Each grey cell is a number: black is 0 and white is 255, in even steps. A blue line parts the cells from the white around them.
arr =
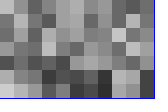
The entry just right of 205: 181
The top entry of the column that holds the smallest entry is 152
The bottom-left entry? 205
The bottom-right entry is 67
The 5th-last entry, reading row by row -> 74
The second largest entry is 197
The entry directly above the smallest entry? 53
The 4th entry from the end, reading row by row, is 47
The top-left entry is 189
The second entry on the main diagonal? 181
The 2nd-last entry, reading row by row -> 145
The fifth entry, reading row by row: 160
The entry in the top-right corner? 110
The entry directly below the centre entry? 152
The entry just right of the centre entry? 152
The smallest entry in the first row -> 89
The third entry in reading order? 97

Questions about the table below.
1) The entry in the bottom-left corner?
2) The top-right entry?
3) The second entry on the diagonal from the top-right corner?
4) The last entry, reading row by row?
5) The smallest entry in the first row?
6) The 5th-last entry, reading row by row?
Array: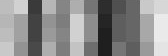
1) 201
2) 215
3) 168
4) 228
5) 45
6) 31

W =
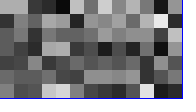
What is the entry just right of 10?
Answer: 192
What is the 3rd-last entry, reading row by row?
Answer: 226
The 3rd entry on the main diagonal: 51
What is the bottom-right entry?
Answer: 43
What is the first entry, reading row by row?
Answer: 174
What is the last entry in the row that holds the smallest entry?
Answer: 149
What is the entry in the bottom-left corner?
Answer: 128
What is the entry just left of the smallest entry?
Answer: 43
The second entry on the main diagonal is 128
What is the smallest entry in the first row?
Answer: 10
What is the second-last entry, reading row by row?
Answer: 28
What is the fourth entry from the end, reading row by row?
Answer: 84
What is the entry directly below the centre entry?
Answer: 84
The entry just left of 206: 112
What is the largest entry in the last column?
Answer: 192
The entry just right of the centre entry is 28
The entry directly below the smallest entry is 155
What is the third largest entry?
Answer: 214
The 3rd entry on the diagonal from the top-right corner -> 143
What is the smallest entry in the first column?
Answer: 51
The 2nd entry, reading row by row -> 174
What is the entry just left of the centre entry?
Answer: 57
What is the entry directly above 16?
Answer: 65

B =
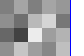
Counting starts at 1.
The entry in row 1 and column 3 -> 127
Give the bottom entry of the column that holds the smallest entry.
197
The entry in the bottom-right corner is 191
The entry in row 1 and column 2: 165
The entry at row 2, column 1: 143
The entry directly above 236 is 185
